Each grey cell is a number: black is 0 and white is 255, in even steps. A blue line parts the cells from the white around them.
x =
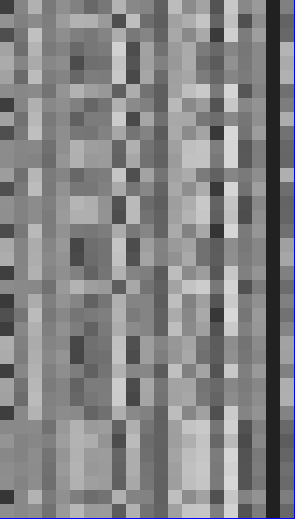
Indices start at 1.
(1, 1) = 62
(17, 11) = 134
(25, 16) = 92
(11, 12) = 99
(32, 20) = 33
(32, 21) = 93
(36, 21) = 126
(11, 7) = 158
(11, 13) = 160
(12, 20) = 33
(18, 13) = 154
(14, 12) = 99
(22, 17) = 202
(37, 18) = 83
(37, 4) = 113
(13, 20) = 33
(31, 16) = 117
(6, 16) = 102
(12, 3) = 131
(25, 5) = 137
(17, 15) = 167
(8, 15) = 156
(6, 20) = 33
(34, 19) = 125
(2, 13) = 161
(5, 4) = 135
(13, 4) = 123
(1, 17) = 200
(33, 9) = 101
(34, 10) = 173
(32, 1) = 148
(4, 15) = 123
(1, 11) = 132
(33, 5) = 149
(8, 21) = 125
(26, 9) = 194
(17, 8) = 125
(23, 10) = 123
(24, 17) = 201

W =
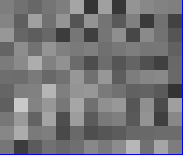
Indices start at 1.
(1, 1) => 126
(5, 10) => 100
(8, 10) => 86
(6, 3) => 122
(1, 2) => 113
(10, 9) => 92
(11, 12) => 165
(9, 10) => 89
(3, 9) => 143
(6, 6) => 151
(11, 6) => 111
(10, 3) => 122
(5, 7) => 77
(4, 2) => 141
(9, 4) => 164
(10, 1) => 135
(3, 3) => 93
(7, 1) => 101
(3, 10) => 71
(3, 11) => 138
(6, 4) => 104
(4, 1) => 100
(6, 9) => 93
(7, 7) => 151
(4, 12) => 119
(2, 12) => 113
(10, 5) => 73
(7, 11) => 99
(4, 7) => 127
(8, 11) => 143
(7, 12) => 90
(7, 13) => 51
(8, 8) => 144
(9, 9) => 127
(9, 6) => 157
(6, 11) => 134

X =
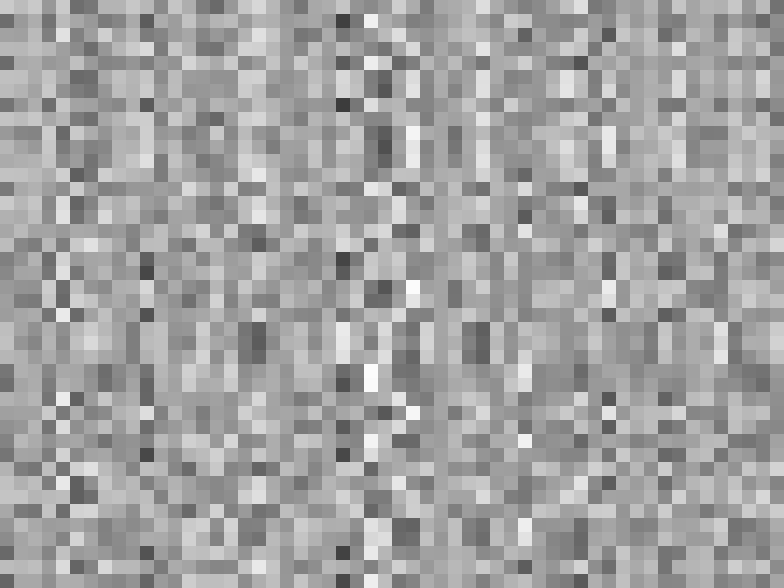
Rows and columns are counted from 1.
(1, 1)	202
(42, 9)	135
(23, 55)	143
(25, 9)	165
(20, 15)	178
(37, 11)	193
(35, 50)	182
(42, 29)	118
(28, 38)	218
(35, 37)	165
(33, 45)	201
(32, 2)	184
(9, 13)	201
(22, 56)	192
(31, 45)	199
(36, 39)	155
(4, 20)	183
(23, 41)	148
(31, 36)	144
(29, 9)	163
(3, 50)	185
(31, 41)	131
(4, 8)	151
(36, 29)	180
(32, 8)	115
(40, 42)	107
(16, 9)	174
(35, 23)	144
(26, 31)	202
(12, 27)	131
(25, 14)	131
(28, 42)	117
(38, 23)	189
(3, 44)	89
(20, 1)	136
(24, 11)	183
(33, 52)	118
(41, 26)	160
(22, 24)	140
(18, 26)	198

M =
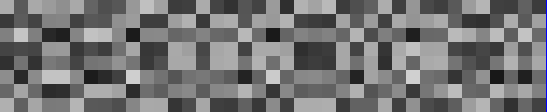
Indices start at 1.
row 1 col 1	172
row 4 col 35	70
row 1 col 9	87
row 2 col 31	158
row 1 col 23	163
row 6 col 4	195
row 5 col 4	121
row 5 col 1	48
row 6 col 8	42
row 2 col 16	167
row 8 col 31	75
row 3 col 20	26
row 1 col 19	67
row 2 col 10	156
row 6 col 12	114
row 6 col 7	28
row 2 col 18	86
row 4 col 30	192
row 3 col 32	105
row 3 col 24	130
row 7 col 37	140
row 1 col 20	155
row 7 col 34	104
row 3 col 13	102
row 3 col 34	171
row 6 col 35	146
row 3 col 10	27
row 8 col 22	172
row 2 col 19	163
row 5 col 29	176
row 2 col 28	64
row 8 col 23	172
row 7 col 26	177
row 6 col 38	32
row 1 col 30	150
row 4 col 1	68
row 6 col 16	106
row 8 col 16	63
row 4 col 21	160
